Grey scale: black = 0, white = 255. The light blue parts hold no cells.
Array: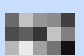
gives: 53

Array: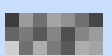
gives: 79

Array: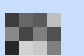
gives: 69

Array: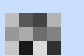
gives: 170

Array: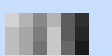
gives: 200

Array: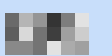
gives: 62

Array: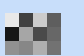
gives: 166

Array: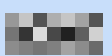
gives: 33

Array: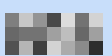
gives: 190
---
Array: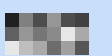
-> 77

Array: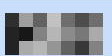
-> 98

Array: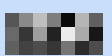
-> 190

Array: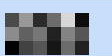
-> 43

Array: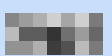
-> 175

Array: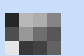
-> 173

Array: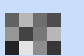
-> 110

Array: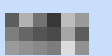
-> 114
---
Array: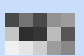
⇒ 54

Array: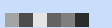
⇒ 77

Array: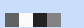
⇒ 98

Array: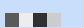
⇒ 90

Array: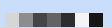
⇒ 45

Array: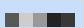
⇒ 56
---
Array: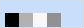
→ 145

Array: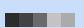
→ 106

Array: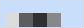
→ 94

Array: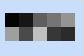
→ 148

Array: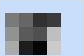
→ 170

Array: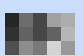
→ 173
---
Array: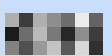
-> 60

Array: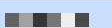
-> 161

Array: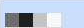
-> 31

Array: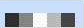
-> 132

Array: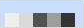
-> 218

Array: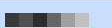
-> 80

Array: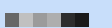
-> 192

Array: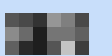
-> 73

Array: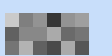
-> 127
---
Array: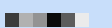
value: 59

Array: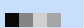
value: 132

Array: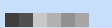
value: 80

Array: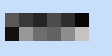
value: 17

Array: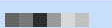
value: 99

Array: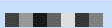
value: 55
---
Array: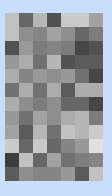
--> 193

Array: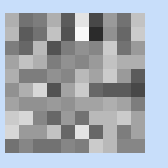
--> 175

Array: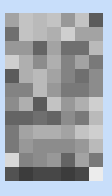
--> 163

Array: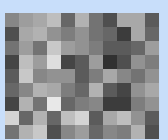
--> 135

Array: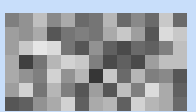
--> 127

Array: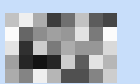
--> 194

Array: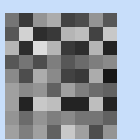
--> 117

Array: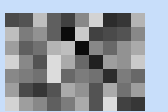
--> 74

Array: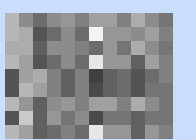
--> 183
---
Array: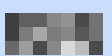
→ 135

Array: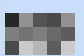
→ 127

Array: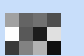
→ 88

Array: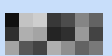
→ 47

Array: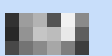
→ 188

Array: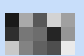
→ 109
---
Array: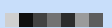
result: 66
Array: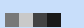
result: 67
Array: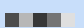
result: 55
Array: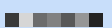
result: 108
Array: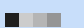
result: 181
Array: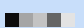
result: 195
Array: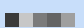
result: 123
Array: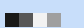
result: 242
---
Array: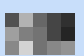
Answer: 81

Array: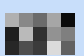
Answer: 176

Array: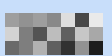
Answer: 158

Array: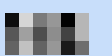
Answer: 14

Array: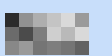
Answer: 43

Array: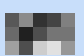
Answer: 88

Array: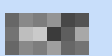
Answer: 103

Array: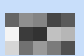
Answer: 101
